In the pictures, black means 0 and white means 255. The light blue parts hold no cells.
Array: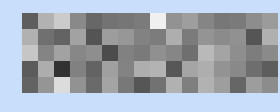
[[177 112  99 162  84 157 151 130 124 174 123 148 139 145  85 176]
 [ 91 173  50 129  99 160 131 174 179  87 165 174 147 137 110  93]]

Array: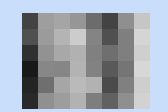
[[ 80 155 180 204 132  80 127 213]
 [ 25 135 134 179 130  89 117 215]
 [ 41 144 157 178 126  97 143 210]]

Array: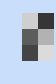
[[ 92 178]]

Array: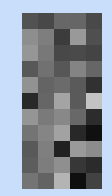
[[142 126  60 153  79]
 [ 88 113  87 132 102]
 [ 41 102 164  90 195]
 [116 133 162  40  16]
 [ 93 125 143  55  43]]

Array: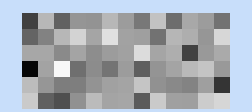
[[100 130 183 211 165 224 162 159 114 182 174 150 215]
 [  6 163 248 111 140 116 156  95 148 164 185 196 153]
 [202  96  79 145 187 164 166  91 202 160 159 204 214]]

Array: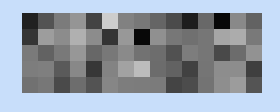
[[ 53 157 140 176 140  52 152   8 144 119 112 118 166 172 121]
 [125 127  90 136  55 131 162 188 108  98  65 117 141 141  63]]

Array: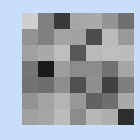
[[148 128 163 161  77 187 153]
 [117  27 157 139 140 114 165]
 [147 163 179 151  98 110 169]]

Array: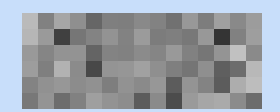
[[182 154  64 118 131 147 130 155 124 127 120 152  52 129 158]
 [157 127 178 139  72 148 150 161 143 127 117 143  95 109 184]
 [120 148 109 129 159 147 141  92 138  76 154 166 170 139 108]]

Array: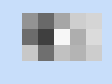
[[108  63 247 174 219]]
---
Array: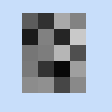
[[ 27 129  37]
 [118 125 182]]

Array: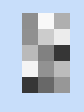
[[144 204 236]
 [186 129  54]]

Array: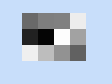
[[ 33   5 253]
 [239 189 146]]

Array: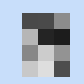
[[182  36  28]
 [135 204 147]]

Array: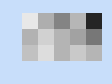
[[178 209 180]
 [193 221 180]]

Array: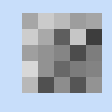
[[205 169  94]
 [159 146 133]]

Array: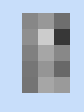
[[143 204  55]
 [128 166 136]]
